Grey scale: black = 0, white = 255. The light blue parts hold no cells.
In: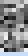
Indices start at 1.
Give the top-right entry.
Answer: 214
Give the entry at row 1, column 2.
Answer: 186
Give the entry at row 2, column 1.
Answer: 95
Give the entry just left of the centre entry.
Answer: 37
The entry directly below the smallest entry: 146
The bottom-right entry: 242
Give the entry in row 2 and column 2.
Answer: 81
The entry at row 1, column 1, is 161
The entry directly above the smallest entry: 146
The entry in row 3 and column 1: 107
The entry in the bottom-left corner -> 228
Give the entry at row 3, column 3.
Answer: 174
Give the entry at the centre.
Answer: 81
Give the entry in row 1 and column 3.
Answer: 186
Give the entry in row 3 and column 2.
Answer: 186
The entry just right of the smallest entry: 49
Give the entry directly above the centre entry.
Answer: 107

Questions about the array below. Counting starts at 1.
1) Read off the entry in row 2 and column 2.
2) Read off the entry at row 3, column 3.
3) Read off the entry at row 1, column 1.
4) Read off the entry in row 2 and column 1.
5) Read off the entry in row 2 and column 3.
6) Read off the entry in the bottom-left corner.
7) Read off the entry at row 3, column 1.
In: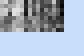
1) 141
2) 141
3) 196
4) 168
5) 168
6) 155
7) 196

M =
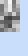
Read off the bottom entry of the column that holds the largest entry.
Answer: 168
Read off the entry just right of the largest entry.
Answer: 117
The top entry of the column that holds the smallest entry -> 245
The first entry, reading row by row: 206
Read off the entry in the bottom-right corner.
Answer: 194
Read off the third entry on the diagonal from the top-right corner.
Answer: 233
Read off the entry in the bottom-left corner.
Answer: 105
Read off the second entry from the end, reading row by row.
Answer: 143
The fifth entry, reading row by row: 206

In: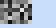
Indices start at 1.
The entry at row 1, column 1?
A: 47
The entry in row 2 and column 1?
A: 146
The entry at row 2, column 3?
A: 47
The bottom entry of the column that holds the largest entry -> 76
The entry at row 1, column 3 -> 32
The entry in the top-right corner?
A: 204
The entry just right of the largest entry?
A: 63
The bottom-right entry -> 204
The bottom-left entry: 176
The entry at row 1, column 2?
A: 118
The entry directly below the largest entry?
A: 16
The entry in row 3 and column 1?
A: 104
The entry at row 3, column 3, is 90
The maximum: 232
